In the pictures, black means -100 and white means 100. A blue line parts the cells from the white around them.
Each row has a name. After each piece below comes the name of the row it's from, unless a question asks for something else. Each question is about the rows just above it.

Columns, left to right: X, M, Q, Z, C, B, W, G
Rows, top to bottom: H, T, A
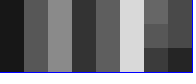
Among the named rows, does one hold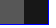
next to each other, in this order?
no
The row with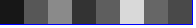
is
H
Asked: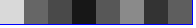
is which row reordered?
H
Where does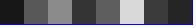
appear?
A

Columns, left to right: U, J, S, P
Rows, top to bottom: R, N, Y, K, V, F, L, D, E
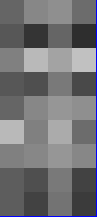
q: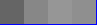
V
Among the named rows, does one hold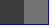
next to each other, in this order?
no
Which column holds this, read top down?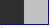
P

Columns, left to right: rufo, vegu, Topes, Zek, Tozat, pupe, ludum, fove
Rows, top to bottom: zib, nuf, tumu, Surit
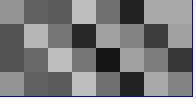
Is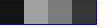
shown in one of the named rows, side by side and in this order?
yes
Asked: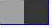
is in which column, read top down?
fove

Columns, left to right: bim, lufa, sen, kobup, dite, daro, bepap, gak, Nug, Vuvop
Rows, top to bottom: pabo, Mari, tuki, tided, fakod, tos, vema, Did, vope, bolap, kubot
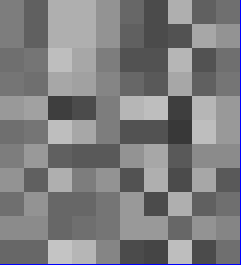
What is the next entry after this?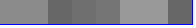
[15]
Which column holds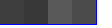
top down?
gak
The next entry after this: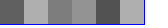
[-41]
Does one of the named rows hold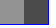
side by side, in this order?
no
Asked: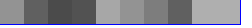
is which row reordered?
Mari
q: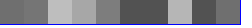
tuki
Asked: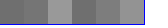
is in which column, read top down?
bim

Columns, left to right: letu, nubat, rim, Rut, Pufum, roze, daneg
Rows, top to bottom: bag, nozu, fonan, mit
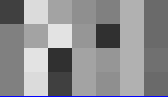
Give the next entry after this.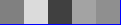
[39]
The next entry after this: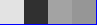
[39]

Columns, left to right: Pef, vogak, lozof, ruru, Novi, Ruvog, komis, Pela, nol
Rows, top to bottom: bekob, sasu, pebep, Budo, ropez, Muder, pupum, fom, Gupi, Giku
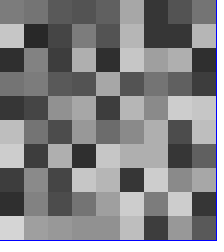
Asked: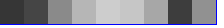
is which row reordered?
ropez
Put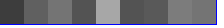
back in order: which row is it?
Budo
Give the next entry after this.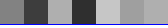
[-63]
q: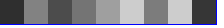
Gupi

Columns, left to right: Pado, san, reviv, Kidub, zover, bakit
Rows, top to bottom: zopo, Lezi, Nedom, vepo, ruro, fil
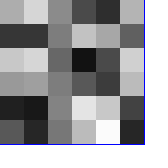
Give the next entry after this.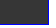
[-2]
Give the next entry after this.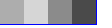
[-64]
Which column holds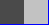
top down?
Kidub

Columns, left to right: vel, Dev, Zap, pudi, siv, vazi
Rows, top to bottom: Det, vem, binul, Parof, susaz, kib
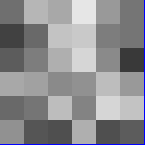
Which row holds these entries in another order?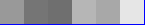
Det
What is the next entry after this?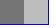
[3]
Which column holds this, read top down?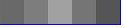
Dev

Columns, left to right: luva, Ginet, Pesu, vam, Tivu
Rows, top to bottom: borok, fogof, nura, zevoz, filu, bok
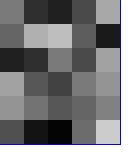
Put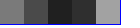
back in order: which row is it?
nura
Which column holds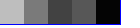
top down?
Pesu
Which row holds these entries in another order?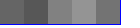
filu
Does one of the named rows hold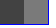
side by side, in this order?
yes
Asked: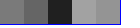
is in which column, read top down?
luva
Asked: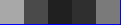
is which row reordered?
borok
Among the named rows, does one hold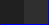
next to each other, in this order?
yes

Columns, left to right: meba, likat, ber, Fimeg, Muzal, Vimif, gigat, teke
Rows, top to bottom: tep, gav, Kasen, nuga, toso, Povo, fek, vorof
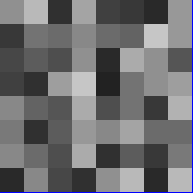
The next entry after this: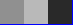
[45]
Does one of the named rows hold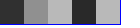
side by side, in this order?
yes
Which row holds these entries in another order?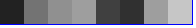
nuga
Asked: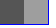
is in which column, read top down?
teke

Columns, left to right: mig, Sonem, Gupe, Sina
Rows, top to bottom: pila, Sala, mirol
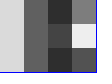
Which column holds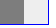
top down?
Sina
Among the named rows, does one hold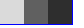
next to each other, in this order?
yes
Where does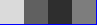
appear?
pila

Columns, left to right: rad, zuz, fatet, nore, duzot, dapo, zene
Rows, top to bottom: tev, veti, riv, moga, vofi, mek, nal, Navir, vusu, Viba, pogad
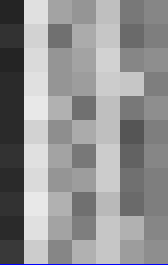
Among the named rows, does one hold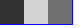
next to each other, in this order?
yes
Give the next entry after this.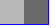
[-1]

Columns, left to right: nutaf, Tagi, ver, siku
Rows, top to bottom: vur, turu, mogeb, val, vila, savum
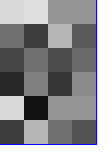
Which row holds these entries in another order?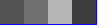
savum
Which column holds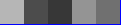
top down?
ver
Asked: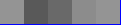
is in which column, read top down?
siku
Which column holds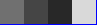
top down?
nutaf
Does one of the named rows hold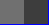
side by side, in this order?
yes
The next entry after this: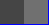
[-40]

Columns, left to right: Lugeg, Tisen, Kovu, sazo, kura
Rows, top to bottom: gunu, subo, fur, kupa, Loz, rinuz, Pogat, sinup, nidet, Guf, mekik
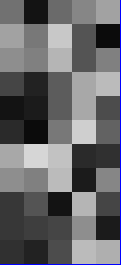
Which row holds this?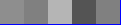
fur
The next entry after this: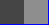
[-79]

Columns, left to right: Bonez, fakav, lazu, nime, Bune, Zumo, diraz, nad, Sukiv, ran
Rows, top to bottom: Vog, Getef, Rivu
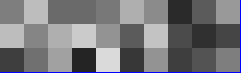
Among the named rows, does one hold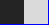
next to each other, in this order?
yes
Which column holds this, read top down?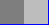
Bonez

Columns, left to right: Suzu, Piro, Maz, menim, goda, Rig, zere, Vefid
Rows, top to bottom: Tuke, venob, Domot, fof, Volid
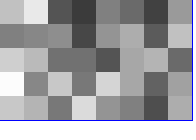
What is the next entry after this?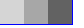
[26]
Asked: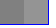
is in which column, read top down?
goda
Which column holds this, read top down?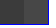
menim
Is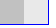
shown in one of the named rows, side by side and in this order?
yes
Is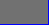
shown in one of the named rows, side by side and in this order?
yes

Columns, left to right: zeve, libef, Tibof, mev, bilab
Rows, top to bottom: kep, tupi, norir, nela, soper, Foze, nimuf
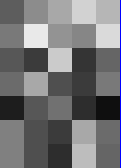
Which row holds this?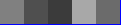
Foze
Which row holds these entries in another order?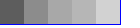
kep
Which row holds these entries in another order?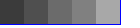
Foze
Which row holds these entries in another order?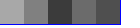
Foze

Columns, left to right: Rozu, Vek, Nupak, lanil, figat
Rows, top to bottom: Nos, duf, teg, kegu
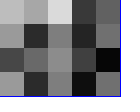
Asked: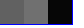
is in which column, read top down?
figat
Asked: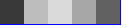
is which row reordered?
Nos

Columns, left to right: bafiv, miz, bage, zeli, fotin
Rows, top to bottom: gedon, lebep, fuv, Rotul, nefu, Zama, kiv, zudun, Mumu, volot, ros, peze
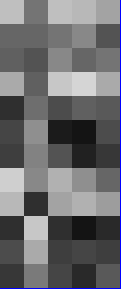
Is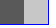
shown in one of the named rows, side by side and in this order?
no
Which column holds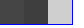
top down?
bafiv
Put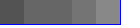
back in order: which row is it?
lebep
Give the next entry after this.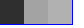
[23]

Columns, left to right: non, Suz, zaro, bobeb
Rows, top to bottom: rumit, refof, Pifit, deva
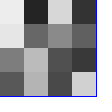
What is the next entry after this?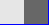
[8]
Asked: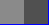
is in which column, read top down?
zaro
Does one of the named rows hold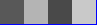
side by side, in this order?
no
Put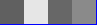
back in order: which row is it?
refof
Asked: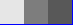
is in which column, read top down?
non
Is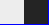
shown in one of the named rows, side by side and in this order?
yes

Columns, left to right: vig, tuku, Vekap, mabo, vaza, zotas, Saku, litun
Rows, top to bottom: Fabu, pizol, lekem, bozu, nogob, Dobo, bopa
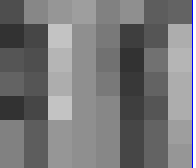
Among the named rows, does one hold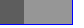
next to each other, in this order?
no
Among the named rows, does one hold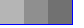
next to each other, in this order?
yes
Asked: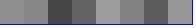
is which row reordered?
Dobo

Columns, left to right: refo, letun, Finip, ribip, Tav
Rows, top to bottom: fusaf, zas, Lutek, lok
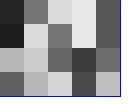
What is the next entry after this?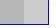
[-20]
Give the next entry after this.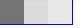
[-31]
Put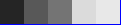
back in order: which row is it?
fusaf
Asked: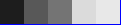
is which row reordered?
zas
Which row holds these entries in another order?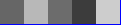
Lutek
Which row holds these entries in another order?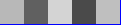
lok
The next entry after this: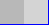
[-42]

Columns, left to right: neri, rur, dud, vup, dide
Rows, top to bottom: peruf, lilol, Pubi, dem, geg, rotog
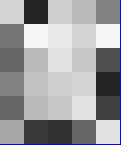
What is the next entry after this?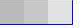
[-49]
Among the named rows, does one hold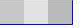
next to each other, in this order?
no
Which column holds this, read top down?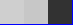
dud
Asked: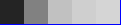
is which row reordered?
dem
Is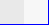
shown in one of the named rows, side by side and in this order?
no

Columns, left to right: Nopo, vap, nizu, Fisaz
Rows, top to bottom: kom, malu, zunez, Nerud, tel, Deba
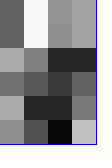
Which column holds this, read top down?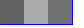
Nopo
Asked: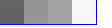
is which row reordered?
kom
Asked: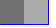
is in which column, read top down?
Nopo
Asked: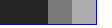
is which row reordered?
tel

